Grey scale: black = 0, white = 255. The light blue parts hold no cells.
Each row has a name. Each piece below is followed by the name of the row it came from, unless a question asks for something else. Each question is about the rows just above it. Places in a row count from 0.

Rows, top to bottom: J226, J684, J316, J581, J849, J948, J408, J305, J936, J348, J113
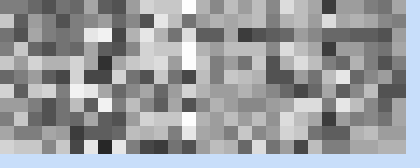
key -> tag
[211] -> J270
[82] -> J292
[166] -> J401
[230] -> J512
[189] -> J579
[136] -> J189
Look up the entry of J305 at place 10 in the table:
J189
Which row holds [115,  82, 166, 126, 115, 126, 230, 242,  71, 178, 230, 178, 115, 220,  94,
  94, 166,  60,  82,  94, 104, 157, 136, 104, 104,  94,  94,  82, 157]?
J316
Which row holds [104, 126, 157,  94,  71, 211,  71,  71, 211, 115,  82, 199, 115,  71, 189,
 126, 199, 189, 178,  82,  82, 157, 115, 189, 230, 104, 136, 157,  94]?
J948
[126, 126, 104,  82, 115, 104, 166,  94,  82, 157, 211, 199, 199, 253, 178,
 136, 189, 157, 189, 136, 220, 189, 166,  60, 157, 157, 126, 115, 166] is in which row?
J226
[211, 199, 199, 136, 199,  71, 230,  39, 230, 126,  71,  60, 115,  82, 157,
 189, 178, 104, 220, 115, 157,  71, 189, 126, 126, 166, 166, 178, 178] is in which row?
J113
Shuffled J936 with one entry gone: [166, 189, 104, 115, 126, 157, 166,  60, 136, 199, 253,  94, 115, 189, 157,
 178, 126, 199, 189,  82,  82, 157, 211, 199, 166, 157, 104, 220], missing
[146]

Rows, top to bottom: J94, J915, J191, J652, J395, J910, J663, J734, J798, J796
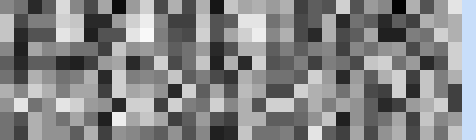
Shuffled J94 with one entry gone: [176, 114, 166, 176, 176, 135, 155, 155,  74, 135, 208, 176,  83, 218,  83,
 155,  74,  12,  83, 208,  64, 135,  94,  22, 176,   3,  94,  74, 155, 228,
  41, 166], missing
[197]
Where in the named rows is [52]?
J910, 16
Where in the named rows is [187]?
J663, 17
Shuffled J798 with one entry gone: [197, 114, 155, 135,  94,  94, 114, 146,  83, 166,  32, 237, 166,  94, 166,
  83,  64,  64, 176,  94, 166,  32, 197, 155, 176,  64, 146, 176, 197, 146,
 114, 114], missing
[105]
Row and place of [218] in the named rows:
J94, 4

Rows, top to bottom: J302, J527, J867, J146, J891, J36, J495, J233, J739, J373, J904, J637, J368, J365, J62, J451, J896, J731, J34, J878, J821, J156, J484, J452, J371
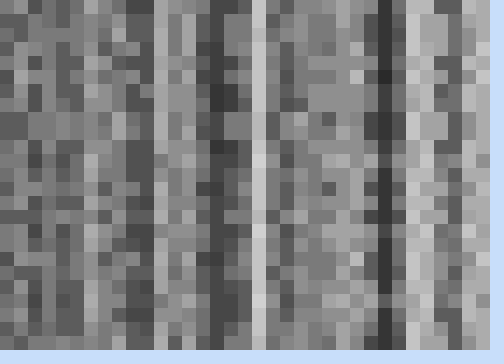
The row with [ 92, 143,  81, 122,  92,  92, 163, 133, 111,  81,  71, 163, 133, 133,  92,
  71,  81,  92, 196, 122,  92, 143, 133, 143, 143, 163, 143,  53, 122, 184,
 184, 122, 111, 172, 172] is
J821
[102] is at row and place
J878, 4
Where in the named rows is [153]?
J36, 31

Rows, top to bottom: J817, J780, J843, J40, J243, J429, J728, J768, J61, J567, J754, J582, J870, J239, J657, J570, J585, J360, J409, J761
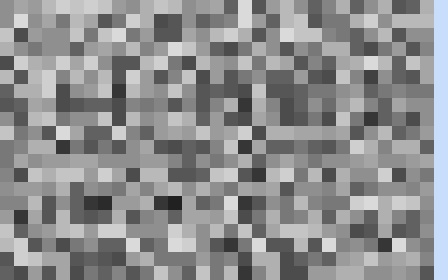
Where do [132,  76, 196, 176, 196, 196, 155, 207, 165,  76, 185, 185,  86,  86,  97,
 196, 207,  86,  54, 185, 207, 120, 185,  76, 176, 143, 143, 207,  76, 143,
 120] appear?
J870
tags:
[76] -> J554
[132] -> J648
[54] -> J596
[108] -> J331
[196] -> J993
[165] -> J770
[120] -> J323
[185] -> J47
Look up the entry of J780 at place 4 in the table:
J323
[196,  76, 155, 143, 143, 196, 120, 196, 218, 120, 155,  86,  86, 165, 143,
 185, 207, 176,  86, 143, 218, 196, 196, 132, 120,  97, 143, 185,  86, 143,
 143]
J843
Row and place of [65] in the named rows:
J429, 26
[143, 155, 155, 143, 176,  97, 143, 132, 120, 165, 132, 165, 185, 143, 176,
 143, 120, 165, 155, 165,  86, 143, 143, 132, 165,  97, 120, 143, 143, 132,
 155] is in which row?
J239
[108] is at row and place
J768, 23

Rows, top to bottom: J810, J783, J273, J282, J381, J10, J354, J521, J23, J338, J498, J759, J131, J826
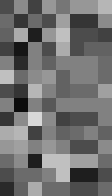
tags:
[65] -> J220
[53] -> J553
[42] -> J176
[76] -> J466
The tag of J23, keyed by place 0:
J553
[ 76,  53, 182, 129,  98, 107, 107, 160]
J354
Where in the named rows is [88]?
J521, 3
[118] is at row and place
J810, 4

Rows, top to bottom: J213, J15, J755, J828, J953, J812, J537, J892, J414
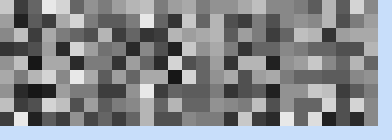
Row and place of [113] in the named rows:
J828, 7
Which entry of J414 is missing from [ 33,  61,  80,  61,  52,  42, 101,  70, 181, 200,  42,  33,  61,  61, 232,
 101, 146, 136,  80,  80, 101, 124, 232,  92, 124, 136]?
[221]
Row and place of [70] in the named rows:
J414, 6

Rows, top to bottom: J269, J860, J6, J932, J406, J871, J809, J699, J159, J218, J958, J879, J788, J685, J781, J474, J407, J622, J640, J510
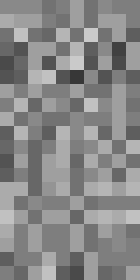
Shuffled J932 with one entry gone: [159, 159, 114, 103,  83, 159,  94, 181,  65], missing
[137]
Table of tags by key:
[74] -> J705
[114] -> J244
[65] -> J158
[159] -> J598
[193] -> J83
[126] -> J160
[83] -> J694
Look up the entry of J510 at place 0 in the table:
J160
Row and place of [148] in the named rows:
J685, 3
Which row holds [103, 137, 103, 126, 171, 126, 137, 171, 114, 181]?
J958

